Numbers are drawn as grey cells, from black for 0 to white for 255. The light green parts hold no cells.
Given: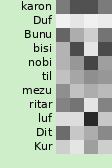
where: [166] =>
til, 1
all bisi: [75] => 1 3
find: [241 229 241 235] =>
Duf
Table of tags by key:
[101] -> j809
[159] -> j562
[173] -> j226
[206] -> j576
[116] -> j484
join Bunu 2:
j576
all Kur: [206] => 0 3
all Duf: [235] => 3
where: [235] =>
Duf, 3

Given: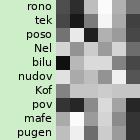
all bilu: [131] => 4
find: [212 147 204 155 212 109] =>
Nel
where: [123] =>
tek, 2
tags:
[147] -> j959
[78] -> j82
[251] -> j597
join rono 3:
j597
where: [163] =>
pov, 4
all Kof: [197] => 1 2 4 5

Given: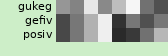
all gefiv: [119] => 1 5 7
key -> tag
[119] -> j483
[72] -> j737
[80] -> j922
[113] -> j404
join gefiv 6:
j922
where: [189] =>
gukeg, 4
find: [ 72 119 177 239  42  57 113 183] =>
posiv
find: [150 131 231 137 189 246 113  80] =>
gukeg

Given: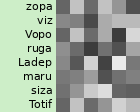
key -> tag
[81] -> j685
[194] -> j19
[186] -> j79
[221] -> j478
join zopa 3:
j19
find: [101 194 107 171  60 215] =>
Vopo
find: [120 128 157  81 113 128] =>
maru

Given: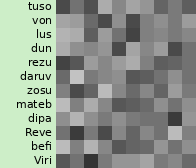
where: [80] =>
tuso, 2
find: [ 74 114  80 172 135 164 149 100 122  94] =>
tuso

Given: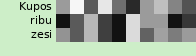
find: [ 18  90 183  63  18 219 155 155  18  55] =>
ribu
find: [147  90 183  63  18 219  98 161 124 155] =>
zesi
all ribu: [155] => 6 7
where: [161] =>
zesi, 7
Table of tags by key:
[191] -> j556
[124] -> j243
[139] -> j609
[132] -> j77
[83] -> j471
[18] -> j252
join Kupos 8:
j77

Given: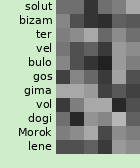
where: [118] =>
vel, 0
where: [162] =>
gos, 4
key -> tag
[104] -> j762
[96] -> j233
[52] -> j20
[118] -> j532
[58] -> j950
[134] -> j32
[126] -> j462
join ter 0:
j462
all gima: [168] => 0 1

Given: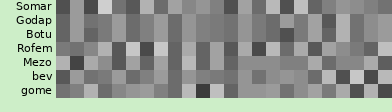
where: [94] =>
Mezo, 23
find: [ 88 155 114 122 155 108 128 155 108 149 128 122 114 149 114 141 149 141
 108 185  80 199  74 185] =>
bev

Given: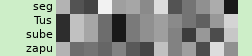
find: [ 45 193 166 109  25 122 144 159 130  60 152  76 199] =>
sube
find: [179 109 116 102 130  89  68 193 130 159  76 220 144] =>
zapu

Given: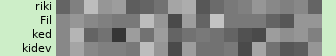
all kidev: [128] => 3 4
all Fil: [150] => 1 7 17 18
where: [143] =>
ked, 16
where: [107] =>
riki, 11
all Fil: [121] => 4 5 12 13 14

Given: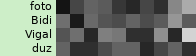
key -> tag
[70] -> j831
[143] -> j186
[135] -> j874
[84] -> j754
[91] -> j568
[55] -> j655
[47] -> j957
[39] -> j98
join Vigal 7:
j186
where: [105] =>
Bidi, 2
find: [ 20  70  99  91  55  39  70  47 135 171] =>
foto
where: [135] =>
foto, 8
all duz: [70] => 7
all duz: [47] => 1 2 9

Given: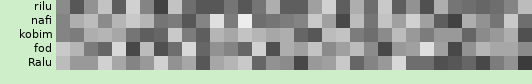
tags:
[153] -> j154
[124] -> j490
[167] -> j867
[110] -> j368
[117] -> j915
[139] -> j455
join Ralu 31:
j490
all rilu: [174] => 15 21 27
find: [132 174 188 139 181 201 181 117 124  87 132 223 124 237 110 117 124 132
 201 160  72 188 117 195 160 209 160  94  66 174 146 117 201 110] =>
nafi

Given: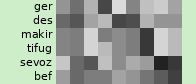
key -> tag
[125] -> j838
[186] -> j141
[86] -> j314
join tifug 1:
j838
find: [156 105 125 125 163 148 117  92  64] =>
bef
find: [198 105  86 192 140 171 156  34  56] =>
sevoz

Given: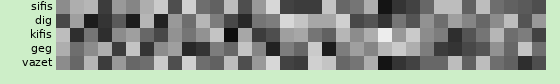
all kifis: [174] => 22
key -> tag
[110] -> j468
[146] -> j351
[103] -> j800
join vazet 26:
j800
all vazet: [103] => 1 5 20 26 27

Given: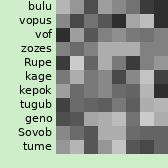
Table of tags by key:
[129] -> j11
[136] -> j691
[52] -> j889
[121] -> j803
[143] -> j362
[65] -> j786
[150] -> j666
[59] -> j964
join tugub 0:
j786
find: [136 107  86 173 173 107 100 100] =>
Sovob
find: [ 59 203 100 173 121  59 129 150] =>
Rupe
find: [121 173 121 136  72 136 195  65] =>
kage
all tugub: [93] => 3 5
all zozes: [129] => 0 2 6 7

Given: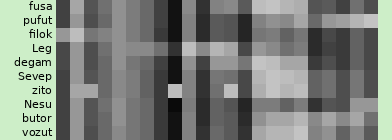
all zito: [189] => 8 12 17
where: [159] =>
pufut, 20
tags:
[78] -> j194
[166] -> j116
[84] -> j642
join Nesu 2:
j642
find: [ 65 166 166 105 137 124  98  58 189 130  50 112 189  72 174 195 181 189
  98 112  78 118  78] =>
zito
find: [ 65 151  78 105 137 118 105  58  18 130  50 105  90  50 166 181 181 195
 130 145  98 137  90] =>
vozut

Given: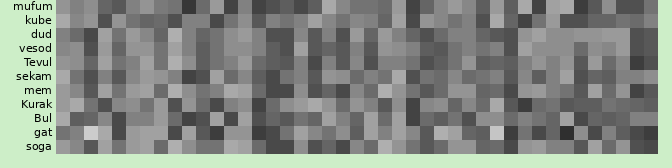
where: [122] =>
mufum, 7
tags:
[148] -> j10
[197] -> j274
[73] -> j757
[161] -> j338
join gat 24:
j338
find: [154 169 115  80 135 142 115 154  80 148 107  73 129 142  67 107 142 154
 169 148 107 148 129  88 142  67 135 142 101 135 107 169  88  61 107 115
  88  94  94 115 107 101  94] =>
Kurak

